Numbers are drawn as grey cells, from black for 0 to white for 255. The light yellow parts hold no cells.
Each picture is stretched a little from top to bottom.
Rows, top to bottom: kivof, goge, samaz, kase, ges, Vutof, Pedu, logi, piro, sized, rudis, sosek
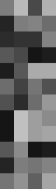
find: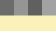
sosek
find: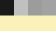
piro
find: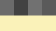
Vutof

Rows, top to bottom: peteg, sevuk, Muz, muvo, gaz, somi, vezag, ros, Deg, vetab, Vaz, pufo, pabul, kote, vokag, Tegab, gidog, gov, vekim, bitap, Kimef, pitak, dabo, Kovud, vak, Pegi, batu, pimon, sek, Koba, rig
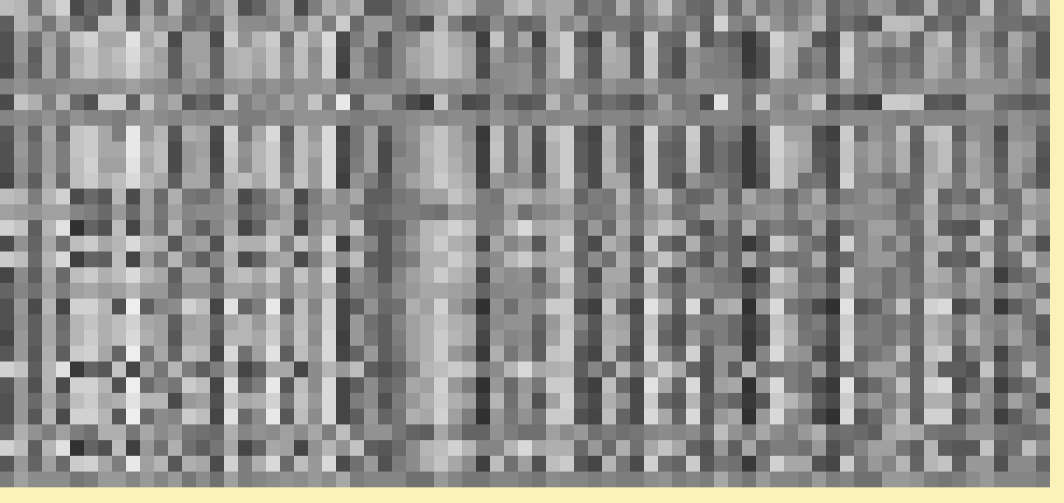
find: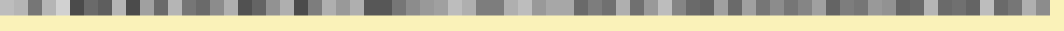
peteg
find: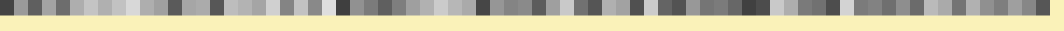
pitak
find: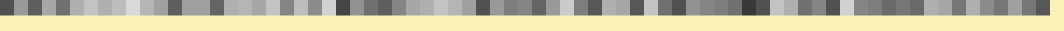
muvo
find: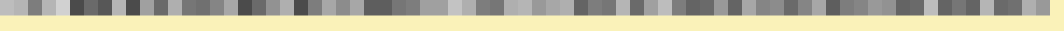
pabul
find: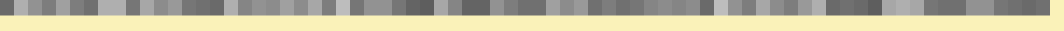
pimon

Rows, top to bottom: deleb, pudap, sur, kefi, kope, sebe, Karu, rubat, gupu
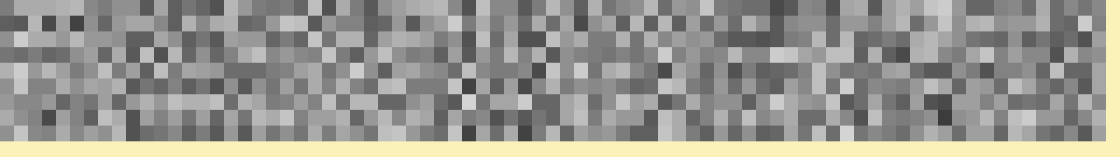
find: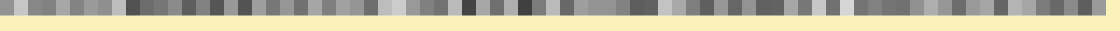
gupu
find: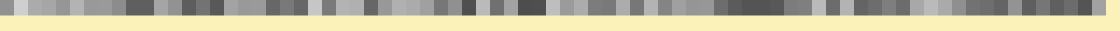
sur
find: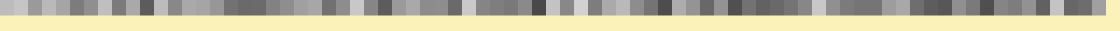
kope
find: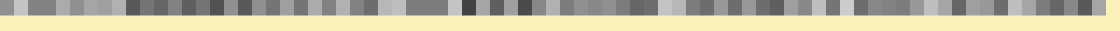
sebe

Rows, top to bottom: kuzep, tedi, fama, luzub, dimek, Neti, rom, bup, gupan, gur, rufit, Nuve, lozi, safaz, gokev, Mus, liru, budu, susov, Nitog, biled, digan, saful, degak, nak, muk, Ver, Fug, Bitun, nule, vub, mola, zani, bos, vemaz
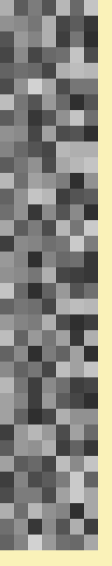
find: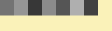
bos
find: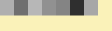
zani

